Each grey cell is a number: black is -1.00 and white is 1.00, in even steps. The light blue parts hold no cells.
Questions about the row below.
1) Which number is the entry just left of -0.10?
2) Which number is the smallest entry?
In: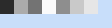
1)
0.34
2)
-0.66

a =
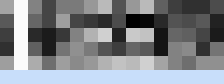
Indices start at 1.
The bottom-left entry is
0.24
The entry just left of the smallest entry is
-0.40
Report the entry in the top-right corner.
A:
-0.40
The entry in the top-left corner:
0.29
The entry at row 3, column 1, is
-0.51
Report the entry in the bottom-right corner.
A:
0.13
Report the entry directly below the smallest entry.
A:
0.58
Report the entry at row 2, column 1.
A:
-0.30
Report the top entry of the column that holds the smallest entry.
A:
0.19
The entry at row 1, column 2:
0.97
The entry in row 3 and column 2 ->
0.97
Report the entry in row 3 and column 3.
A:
-0.68
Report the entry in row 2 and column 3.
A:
-0.20
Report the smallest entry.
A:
-1.00
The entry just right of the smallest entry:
-0.94

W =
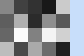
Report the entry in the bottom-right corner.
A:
-0.76
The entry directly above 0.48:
-0.20
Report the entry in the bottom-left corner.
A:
0.48
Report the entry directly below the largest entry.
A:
-0.43
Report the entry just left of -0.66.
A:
0.38
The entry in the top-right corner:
0.59

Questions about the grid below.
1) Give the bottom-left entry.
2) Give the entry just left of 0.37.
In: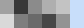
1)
0.70
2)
0.09

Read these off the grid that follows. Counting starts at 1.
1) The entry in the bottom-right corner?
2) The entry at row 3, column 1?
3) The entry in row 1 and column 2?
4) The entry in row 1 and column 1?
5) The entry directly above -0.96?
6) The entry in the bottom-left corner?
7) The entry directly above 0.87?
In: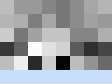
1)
-0.18
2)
0.60
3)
0.20
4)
0.48
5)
0.65
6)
0.48
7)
-0.23

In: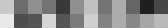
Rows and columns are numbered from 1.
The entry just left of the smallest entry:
-0.21
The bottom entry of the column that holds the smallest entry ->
0.30
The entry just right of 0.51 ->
-0.10
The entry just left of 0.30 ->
0.06
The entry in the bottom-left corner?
0.83
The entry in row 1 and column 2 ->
-0.15
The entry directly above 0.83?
0.57

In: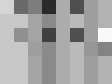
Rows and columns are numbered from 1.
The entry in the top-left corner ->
0.67
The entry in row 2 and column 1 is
0.56
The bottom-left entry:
0.56
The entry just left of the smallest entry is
-0.02
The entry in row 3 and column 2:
0.13
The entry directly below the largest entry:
0.03
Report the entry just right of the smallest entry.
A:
0.35
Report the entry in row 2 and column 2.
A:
0.56
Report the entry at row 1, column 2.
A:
-0.17
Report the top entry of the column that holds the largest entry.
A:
0.40

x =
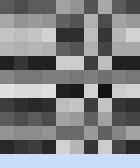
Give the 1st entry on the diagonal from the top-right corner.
-0.46
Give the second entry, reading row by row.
-0.40
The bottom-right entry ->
-0.69
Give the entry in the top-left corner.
-0.29
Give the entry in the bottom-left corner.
-0.69
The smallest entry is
-0.86
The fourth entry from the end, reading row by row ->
-0.58
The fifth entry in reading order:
0.27
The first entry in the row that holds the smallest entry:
0.76
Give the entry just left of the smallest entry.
0.65
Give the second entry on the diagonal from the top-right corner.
0.27
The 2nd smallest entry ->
-0.80
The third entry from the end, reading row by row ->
0.60
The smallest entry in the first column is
-0.75
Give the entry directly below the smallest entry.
0.54
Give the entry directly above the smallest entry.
-0.12
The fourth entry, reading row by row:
-0.29
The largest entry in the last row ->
0.65
